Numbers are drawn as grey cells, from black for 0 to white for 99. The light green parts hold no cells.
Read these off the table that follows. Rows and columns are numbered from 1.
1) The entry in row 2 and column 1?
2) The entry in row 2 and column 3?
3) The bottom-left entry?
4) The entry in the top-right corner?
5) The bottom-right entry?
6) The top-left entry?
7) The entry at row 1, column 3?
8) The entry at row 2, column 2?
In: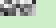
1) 55
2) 77
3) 60
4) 18
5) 77
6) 94
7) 33
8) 94

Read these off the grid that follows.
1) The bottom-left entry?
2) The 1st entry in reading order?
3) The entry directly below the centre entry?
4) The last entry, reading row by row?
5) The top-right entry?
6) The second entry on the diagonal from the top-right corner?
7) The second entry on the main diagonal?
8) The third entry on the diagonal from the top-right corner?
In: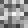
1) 52
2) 34
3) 64
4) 75
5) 29
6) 58
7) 34
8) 75

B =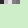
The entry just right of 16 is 77
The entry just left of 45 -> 50
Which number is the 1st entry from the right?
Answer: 45

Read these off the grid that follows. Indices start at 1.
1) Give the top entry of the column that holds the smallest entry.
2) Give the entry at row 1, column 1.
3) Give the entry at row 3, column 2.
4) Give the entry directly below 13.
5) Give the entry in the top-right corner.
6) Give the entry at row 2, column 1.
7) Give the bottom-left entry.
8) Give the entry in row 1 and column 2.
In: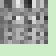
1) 13
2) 64
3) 53
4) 19
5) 36
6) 64
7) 47
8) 30
